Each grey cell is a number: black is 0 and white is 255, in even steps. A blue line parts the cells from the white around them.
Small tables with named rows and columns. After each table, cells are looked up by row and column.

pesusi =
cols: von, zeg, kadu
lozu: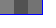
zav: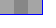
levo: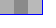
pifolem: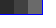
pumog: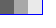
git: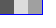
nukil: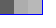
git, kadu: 160
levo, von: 175
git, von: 89
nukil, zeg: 173
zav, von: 165
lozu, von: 127
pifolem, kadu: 106
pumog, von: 98
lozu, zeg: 82
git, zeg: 220
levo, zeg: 138

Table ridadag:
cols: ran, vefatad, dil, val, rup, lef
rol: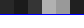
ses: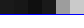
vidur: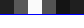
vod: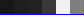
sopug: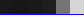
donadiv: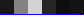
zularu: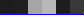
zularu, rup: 29
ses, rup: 157
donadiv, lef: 20
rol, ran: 40
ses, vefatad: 23
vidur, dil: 250
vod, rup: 241
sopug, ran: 25
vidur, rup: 20
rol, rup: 153
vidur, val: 83
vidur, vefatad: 88

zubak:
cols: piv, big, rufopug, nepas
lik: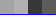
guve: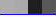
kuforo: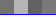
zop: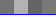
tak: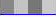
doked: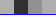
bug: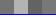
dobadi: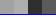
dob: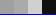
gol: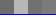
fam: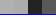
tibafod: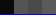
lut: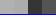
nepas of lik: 92
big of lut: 172
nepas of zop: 120
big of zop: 178
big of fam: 172
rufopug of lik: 55
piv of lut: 177

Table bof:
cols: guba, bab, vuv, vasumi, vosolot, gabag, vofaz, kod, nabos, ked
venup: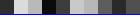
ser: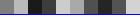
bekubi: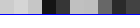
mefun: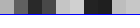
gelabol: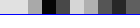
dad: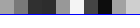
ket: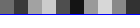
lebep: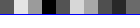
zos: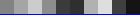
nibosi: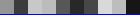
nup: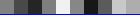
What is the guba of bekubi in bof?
204
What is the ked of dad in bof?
207
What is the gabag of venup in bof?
201
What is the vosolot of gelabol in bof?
72
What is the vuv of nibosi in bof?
200
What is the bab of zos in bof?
165
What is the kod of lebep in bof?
79
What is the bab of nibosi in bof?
60
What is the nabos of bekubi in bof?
42
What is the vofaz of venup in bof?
183
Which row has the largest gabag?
dad

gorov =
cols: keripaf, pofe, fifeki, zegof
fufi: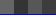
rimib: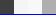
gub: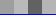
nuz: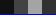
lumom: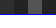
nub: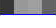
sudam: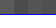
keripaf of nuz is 17
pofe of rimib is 245
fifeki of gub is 98
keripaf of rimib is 63
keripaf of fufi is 101
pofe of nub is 152
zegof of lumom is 35
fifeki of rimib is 248
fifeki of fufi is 87
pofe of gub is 186
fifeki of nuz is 164
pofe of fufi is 52

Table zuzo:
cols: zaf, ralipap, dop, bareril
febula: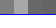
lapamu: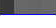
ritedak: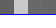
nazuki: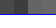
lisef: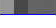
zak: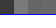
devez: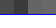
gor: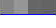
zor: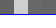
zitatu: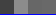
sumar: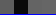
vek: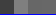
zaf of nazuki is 73
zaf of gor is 132
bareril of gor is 100
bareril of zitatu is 105
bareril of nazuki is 104
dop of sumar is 100
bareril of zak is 105
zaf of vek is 63
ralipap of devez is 58
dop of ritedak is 105
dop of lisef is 101
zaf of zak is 58
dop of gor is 103
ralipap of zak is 122
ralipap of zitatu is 140
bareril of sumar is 102
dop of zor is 104
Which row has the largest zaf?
lisef

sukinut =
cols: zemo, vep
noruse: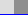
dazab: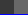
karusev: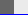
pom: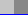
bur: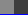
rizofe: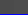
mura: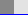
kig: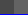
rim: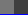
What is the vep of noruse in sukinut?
143
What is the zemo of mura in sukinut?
135
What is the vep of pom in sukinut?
136
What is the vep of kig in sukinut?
99
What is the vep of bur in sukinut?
62
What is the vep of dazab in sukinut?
104
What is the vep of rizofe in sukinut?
77
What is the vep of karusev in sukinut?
235
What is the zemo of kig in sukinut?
73
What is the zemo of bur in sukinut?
137
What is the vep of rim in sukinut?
63
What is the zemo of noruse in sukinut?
221
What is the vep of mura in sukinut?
227
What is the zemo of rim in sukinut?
119
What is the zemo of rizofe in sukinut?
75
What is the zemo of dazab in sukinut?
57
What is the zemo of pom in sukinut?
197
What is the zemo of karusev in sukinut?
102
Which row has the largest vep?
karusev

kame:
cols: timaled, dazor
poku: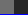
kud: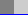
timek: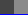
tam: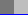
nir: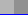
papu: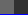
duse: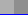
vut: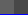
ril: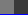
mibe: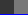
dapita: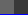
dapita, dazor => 57
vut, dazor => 72
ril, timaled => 123
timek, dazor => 138
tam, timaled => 119
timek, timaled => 69
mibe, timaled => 54
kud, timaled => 128
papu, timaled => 104
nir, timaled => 181
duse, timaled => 175
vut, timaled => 97
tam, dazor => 190
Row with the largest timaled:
nir

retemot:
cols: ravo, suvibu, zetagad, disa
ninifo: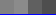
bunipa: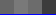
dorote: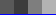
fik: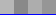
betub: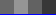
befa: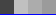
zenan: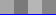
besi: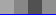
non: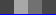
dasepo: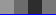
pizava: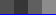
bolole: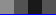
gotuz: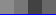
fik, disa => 150
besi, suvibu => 135
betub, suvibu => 149
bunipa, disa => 60
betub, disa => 55
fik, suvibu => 137
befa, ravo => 68
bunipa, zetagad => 108

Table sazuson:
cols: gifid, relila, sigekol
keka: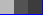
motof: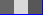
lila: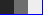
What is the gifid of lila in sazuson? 37
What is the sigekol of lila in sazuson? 238
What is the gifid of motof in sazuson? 102
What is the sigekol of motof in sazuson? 87
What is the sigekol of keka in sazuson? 60
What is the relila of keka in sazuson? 83
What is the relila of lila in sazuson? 110
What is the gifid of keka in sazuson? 186
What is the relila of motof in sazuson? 217
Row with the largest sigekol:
lila

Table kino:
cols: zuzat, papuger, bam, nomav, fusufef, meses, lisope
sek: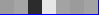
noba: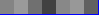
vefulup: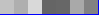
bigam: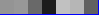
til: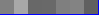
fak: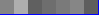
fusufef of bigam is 193
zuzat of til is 128
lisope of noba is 97
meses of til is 131
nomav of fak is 110
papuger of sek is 165
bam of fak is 96
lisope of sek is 163
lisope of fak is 94
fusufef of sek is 163
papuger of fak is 174
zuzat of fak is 132
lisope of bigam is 97
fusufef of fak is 122
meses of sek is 155

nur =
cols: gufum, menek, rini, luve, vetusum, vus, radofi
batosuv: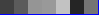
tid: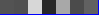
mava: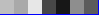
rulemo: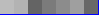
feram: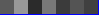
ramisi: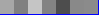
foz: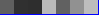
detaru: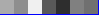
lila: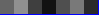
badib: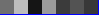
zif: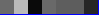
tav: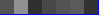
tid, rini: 215
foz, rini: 46
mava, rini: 231
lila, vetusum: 79
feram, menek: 152
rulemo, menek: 179
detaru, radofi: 112
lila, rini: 63
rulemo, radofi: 104
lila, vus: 121
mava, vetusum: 23
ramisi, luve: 131
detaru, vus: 128
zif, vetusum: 94
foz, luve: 186
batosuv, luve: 153
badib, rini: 21
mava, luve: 71
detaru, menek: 142
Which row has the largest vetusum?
batosuv

